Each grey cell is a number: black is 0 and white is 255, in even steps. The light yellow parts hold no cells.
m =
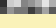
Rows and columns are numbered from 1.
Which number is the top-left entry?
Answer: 48
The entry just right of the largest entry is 175
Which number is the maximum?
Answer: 229
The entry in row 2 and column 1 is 75
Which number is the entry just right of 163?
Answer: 90

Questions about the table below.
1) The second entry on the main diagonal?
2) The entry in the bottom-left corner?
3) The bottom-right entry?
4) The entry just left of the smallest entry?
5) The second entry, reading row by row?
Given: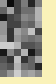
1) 163
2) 111
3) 136
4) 149
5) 11

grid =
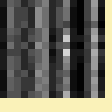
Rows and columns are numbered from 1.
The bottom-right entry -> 40
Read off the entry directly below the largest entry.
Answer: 141
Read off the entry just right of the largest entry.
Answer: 27
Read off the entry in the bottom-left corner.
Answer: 27
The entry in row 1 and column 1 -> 27
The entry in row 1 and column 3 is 82
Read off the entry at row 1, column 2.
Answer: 96
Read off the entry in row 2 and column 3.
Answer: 67
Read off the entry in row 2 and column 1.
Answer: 14
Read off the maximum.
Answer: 214
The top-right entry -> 27
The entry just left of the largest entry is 55
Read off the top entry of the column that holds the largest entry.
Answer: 126
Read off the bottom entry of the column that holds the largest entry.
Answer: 171
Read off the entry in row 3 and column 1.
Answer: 14
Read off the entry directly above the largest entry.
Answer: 96

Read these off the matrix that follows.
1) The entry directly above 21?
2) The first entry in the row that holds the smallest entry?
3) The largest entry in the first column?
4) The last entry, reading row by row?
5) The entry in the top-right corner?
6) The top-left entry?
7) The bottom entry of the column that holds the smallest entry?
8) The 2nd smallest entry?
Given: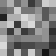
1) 88
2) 191
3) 217
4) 72
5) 191
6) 132
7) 21
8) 33

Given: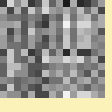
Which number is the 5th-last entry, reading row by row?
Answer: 156
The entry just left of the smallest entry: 156
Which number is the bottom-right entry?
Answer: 141
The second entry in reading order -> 214
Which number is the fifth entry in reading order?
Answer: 56
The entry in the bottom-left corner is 171
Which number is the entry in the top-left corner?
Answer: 56
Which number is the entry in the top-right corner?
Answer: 156
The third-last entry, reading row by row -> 214
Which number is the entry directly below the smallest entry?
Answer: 171
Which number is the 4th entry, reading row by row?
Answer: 187
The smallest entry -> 25
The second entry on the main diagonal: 71
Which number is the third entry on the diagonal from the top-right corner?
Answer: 187
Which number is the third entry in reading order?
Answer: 141

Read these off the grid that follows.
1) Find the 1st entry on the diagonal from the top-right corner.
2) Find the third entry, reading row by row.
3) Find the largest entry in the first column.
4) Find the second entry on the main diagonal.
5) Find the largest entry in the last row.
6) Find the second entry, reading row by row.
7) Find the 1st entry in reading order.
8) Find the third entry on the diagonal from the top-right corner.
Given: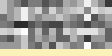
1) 57
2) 124
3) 210
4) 152
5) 252
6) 152
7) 198
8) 83

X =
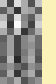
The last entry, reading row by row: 145
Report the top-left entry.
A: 197
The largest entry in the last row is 172
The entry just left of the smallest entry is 184
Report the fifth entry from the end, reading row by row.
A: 121
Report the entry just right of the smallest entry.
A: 133
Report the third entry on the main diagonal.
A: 222
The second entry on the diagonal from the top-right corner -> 159
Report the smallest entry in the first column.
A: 82
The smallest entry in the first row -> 68
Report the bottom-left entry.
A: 145
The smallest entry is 41
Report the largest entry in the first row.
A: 222
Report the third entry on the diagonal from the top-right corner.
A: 133
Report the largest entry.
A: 250
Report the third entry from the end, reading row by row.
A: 82
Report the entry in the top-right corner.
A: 197
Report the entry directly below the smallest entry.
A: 108
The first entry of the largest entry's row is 210
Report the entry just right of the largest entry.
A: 145
